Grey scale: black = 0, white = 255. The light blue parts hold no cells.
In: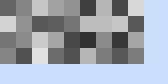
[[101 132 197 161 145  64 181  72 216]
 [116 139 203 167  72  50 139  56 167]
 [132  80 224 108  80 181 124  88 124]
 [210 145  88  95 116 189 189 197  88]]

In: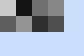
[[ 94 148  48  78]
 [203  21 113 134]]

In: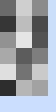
[[ 46 182 161]
 [ 54 188  75]
 [106 207 139]
 [146 230  83]
 [168  91 126]
 [222 114 201]]

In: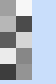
[[ 61 148]
 [ 93 214]
 [160 247]
 [183  75]
 [235 135]]

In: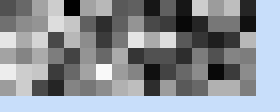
[[ 81 104 163 205   1 163 184  89  96  22  96  22 205 156 190  37]
 [112 140 148 221 198  96  45  96 148  73  59   8  37 119 119  16]
 [156 205  73  37 132 119 140 177 190  45 156  89 104 177 177 125]
 [163 132 171 125  67 148 104 171  53  81  81  45 125  81 132 125]
 [229 171 213  73 184 140  59 119 229 171 221  89  53  30  53 184]
 [237 205 198  59 104 163 249 156 132  16  67 104 140   8  59 140]]

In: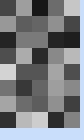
[[ 36 122 122  36  30]
 [ 48 185 205  42 130]
 [ 70 158  23 108 198]
 [ 78 172  42 137 185]
 [115  56 101 158 137]
 [152  93 101 144  70]
 [165 108  93 144  63]
 [211  85  85 165  78]]

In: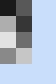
[[ 26  88]
 [137 198]
 [174  54]
 [226 109]]

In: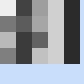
[[120  92 166 208  43]
 [127  59 193 208  43]
 [185  59  98 208  43]
 [238  66 158 208  43]]

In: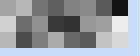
[[164 183 117  96 131 138  90  20]
 [183  76 125 170 104  90 195 215]
 [209 110 144  56  49 151 158 237]]
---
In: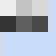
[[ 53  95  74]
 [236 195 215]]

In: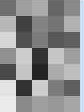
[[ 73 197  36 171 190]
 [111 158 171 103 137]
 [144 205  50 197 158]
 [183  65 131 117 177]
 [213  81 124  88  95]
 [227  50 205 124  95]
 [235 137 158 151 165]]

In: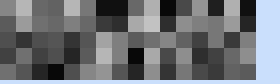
[[ 65 112  65  79  37  91 182 127   8 168  73 141  45  65 104 141]
 [ 79  51  79  85  51  85 162 127  91 112 134  98  65 119  58 127]
 [ 91 155 112 104 127 104  58  45 168 194  45 141 127 119 155  37]
 [112  85  37   8  79 134 147  85  37 141  51 119  73  58  98  91]
 [134 182 104  98 182 119  15  15 104 176   8  73 147  31 176  15]]

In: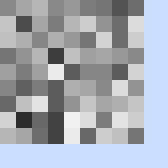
[[104 190 227  91 146 197 167 175 197]
 [117 146 182  61 190 160 167 152 138]
 [132  97 124  91 175 167 138 220 146]
 [138 167 182 138 152 124 117  84 110]
 [160 124 160 234  91 132 132  91 212]
 [182 167 110  68 234 104 205 190 117]
 [190 175 132 175 152 117 212 110 205]
 [197  76 167 124 182 205 146 110 220]
 [212  42 104  68 240 220 124 227 205]]

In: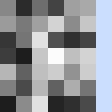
[[ 30 140 224  36  48  74]
 [ 54 116 224  81  48  67]
 [ 60  30 198 252 190 210]
 [128  74 182  96 174 116]
 [134  42 109  67 160 168]
 [154 122 160 210 140 198]
 [182  96 190 204 146 204]]

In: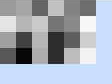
[[ 87   7 174  45 188 242]
 [154 166 102 194 131 109]
 [160  66 182  45  95 207]
 [228 182 201 117 138 248]]

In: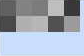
[[ 73 176 182  81 155]
 [ 96 131 123 190  57]]
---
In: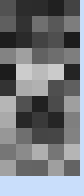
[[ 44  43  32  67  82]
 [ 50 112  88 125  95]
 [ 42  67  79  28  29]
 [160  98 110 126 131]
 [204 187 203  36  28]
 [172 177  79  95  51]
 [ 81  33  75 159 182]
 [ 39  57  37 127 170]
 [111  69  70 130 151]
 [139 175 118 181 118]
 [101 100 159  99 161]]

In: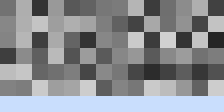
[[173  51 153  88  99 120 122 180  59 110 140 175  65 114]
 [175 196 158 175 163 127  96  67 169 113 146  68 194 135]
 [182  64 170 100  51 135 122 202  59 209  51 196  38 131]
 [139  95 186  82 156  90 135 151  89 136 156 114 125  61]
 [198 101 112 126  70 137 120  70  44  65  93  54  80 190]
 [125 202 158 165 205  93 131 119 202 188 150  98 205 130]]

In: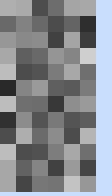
[[170  77 108 164 168 175]
 [130 105  76 100  46 105]
 [136 140  65 164  60 151]
 [ 95 106 149 134 206 169]
 [ 76  82 123 169 111 189]
 [134 154  95  89 123  41]
 [110 108  57 142 155 190]
 [141  85 121  85  93  50]
 [173 107 140  76 180  78]
 [ 78  81 125 168 110 189]
 [ 99 134  65 154  68 166]
 [ 68 119 115 194 151 166]]

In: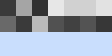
[[164  50 231 208 209 225  58]
 [ 58 185  80  65  83  54 106]]

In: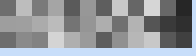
[[189 122 165  90 151  94 200 102 214 104  38 110]
 [159 171 187 116 149 174 112 179  85  58  47 158]
 [138 130 212 175 154  93 144 183 200  88  64 109]]

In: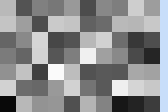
[[ 83 128 119 153  76 136 126 206 157 185]
 [158  77 202 196  97 107 185 182 200 196]
 [137 213  71  83 184 209 109  56  78 101]
 [101 211  86 126 240 160 137  74  37 123]
 [194  64 250 189  82  89  87 168 162 145]
 [108 104 153 210 116  89 239 213 200 210]
 [184 147 150  80 180 131  23  35  60   9]]

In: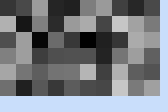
[[ 73 155  37  32 126 154  64  38  72  53]
 [ 22 127  42 154 170  68 199 163 122 177]
 [157   6 106  55   0  32  54 170 155  80]
 [157  63  80  82  81  35 118 157  97 129]
 [117  94 115 117 181  64 176  93  83 166]
 [ 33  87  56  91  74  71 198 122 160 110]]
